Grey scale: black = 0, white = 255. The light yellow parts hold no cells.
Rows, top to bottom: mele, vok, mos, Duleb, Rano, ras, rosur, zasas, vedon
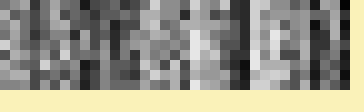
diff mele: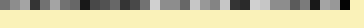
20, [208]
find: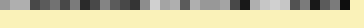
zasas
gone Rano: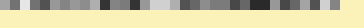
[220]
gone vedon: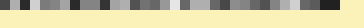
[63]
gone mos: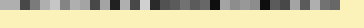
[186]
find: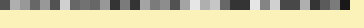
ras

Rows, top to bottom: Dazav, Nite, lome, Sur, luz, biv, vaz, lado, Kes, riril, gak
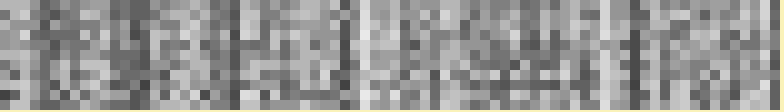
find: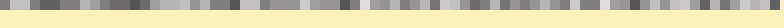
gak
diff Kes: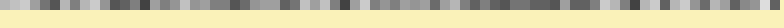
75, [149]
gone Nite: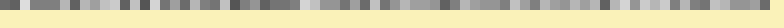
[137]
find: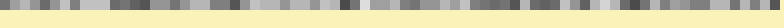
vaz
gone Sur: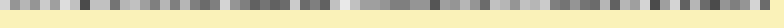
[170]
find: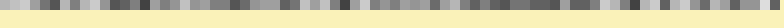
Kes

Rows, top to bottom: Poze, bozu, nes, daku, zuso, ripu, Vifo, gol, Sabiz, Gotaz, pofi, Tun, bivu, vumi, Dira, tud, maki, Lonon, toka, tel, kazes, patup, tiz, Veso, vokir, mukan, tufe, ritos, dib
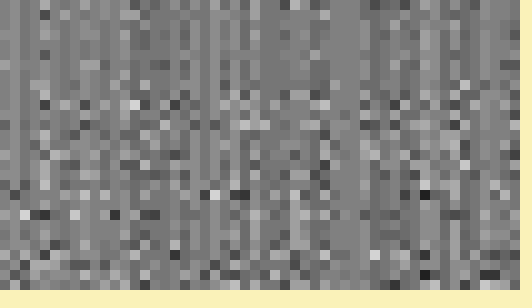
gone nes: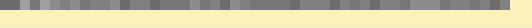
[149]
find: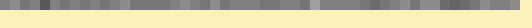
ripu
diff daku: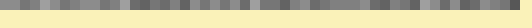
48, [118]

